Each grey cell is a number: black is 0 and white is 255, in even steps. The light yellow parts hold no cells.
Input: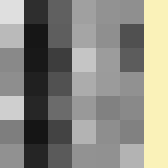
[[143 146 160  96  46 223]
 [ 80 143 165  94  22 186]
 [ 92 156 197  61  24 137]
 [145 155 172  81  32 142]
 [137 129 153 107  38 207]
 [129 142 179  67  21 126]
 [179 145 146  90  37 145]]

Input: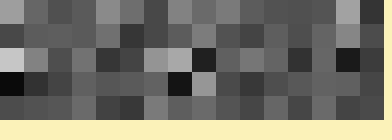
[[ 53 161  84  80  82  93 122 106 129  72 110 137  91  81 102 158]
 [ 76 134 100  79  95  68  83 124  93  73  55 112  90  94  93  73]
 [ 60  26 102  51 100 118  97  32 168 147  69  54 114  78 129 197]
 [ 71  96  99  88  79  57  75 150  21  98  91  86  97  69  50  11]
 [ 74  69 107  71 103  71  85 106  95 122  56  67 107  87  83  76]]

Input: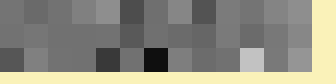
[[142 132 116 123  83 134 111  77 142 128 114 106 116]
 [135 120 107 122 102 107 112  89 114 113 113 118 114]
 [149 121 194 113 108 126  15 113  57 113 114 128  86]]

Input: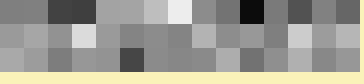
[[102 129  82 122  12 115 140 237 190 164 163  63  66 128 127]
 [182 156 204 127 152 141 179 132 140 132 154 219 146 166 154]
 [151 136 176 143 114 173 138 135 139  70 147 151 125 156 169]]

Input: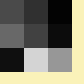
[[  3  48  74]
 [ 12  65 104]
 [151 212  15]]

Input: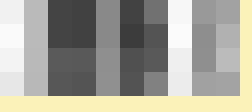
[[162 153 247 113  66 137  65  68 186 241]
 [177 142 251  84  60 137  65  68 186 250]
 [187 143 239  89  80 143  89  90 185 243]
 [163 161 236 129  83 144  84  87 184 231]]
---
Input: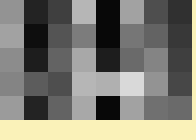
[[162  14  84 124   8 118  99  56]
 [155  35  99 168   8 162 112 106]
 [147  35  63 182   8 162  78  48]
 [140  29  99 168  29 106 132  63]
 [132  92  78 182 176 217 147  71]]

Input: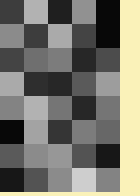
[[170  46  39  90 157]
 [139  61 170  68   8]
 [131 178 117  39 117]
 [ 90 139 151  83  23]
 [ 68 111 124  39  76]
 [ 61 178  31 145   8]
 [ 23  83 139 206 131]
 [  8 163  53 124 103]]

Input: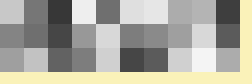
[[200 118  55 238 111 223 230 172 180  62]
 [159 194  98 125 208  70  91 208 244 172]
 [132 111  70 152 216 125 138 159 216  91]]

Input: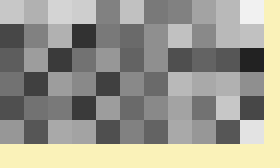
[[199 177 212 206 129 193 121 129 163 185 241]
 [151  86 169 163  79 129  99 169 151  86 227]
 [114  64 157 137  64 137 106 185 169 177 143]
 [ 93 157  58 114 151  99 143  79  99  86  34]
 [ 79 114 121  58 157 106 137 163 114 199  71]
 [ 71 129 177  50 121 106 143 193 137 185 193]]

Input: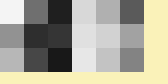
[[244 111  31 216 176  90]
 [183  71  24 231 195 131]
 [146  46  53 224 210 162]]

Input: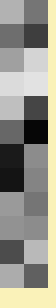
[[219 226]
 [191  69]
 [178 117]
 [172  96]
 [160 212]
 [154 117]
 [146 140]
 [110  62]
 [103   6]
 [ 76 185]
 [ 26 140]
 [ 20 132]]
